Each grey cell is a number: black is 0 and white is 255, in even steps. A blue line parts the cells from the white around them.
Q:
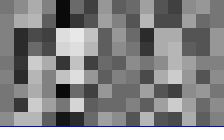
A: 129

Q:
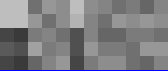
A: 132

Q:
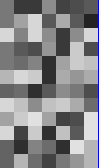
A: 182

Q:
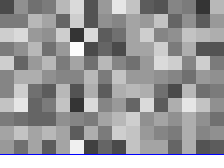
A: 92

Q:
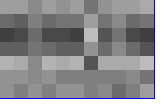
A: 158

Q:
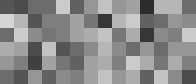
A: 76

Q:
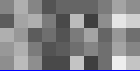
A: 196

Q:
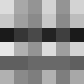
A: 168

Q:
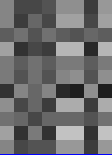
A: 152
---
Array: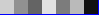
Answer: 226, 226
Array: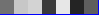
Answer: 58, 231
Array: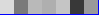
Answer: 175, 219
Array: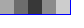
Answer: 56, 205
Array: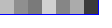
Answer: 209, 209
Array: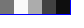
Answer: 172, 249
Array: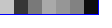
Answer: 169, 198
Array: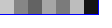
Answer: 166, 200
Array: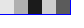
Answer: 27, 230
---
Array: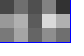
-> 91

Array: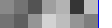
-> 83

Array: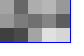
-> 112

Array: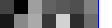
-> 159

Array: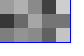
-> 166

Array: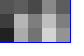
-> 126

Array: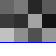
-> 163

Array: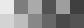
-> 170

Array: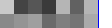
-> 86
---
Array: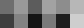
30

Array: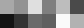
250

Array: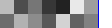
98

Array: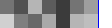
181

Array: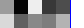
125

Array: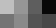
83

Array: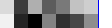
71

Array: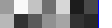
50
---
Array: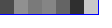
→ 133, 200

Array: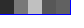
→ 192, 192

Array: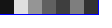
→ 96, 224

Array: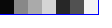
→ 213, 243

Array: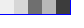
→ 111, 239

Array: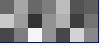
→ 146, 245

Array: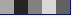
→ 129, 216

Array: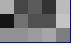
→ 80, 196

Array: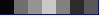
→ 201, 201
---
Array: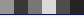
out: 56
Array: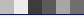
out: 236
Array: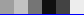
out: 194
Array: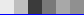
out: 191
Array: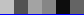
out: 82
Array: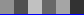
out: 80
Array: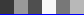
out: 153
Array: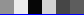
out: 235
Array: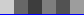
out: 103
